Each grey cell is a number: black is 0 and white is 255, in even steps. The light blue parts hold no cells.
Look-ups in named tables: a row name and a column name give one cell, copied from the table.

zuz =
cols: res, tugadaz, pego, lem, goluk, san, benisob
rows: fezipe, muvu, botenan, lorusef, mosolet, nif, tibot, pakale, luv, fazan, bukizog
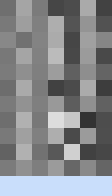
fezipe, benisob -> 66
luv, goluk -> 74
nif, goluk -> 75
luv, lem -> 174
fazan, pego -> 114
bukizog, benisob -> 101
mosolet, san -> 142
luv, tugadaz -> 160
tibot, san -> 144
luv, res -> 121
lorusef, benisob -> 73
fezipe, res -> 111
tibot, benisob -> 97
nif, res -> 109
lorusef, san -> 155
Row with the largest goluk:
fazan

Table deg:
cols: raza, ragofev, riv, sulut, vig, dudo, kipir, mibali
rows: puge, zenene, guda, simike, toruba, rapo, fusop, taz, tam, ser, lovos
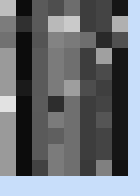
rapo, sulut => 123
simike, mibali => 21
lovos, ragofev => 12
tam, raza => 154
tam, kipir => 68
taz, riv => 90
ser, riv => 90
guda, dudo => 110
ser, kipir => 68
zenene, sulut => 185

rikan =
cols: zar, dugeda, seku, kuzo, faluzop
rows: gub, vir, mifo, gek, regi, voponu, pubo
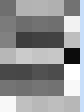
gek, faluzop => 12
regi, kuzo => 76
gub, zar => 111
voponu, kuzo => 114
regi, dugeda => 71
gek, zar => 183
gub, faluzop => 114
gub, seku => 180
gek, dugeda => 203
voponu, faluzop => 249
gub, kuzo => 176
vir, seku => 114
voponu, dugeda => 112
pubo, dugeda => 192
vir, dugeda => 109
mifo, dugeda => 61
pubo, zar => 248
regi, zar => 72
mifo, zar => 129
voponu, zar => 116
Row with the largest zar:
pubo

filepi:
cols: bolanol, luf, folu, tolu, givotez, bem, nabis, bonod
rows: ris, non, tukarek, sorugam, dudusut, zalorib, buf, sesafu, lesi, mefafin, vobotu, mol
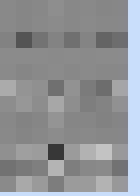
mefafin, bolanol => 144
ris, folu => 136
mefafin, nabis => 195
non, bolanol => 137
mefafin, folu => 156
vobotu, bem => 136
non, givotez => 136
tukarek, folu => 115
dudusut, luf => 134
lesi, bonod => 135
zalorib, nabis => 109
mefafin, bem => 178
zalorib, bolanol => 171
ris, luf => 134
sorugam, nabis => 139
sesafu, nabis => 130
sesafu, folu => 134
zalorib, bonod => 165
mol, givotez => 155
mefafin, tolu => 55

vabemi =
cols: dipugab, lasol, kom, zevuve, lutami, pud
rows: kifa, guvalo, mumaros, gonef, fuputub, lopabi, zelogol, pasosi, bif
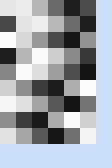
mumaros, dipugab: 250
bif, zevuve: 22
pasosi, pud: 208
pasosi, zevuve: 172
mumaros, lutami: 22
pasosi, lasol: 60
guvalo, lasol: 227
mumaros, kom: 152
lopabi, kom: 60
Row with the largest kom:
gonef

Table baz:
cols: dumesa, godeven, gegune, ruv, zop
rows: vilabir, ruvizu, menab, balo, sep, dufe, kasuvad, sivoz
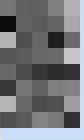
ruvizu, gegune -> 91
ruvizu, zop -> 168
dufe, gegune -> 99
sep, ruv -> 44
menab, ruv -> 30
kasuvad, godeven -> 104
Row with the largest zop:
balo

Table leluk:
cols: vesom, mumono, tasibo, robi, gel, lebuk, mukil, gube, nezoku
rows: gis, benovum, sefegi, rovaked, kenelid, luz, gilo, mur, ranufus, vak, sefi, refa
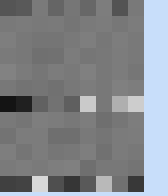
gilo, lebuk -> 202
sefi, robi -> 126
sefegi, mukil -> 119
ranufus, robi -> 111
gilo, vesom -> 20
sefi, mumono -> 125
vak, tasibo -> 124
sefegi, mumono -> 120
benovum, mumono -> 123
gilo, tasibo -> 97
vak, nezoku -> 120
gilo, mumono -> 32
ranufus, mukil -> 117
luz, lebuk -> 124
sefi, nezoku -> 116
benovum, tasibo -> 121
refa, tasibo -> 216
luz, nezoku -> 125
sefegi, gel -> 121
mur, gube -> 118
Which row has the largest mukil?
refa

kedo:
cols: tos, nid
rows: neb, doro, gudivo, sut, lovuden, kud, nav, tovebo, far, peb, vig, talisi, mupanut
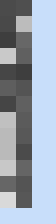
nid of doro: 188
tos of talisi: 102
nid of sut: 96
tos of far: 186
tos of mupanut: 217
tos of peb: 186
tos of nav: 69
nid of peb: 75
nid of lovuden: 62
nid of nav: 96
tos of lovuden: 70
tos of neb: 75
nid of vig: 101
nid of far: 88
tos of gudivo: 62
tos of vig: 200
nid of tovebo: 91
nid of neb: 79
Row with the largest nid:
doro

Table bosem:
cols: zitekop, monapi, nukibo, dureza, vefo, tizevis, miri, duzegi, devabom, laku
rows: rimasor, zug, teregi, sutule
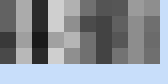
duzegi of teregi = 86
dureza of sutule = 207
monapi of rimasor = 171
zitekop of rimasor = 98
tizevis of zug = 75
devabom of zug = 141
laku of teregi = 107
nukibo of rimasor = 42
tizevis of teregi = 112
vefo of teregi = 181
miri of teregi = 67
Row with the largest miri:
rimasor

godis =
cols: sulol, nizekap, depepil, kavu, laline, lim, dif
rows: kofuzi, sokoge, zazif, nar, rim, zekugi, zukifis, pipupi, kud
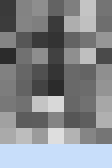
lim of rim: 100
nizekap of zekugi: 99
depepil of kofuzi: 142
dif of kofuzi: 116
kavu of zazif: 51
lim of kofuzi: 196
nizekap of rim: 102
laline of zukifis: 103
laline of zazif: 99
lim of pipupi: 94
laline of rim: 105
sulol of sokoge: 60
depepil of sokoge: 127
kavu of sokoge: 58

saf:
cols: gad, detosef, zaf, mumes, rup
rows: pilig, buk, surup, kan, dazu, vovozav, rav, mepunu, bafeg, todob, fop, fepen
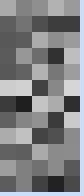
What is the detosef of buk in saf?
114
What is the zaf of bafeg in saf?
68
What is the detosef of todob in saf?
94
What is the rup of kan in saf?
189
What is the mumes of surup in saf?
142
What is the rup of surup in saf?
155
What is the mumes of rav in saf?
172
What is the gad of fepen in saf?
92
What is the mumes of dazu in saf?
119
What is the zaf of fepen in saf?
65
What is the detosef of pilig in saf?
129
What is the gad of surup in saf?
88
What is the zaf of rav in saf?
195
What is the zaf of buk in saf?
78
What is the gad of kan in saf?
90
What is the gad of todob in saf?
96
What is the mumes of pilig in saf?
178
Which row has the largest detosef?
vovozav

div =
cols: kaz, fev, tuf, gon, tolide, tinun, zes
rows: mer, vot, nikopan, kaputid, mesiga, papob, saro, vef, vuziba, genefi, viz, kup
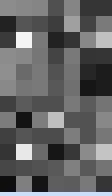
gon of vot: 61
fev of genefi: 232
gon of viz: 89
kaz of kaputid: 140
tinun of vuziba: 81
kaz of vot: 33
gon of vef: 191
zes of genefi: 195
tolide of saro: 121
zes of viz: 116
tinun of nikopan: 135
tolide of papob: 112
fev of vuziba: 84
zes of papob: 27
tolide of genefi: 54
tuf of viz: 82
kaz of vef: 124

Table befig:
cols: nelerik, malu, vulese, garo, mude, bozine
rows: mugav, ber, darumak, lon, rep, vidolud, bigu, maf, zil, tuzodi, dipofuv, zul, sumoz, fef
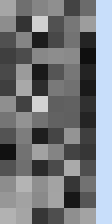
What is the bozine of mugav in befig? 107
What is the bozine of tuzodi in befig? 54
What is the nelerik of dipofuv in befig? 82
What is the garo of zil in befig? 69
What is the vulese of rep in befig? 25
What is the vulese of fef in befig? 54
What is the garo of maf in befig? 98
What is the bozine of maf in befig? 36
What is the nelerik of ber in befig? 141
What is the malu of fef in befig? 165
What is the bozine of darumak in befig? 36
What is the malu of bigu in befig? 65
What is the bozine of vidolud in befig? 25

